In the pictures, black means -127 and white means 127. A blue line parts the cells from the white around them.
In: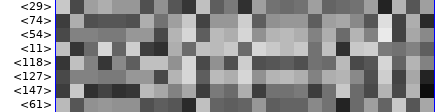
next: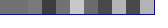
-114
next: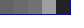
52
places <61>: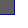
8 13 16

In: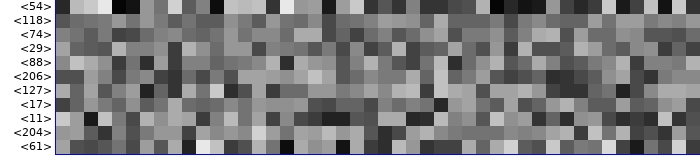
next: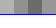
23
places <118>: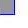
5 7 16 25 46
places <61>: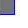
5 16 39 43
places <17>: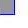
3 15 18 29 36

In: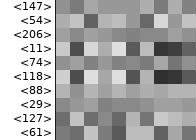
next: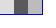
-73
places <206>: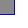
2 5 7 8
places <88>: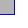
1 3 5 9 10
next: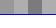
2

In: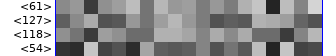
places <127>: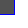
4 12 19
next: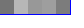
24
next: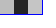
-60
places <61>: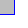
6 17

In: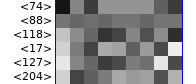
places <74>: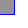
4 5 6 7
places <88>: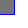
1 5 6 8 9
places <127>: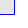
1 8
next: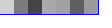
-53

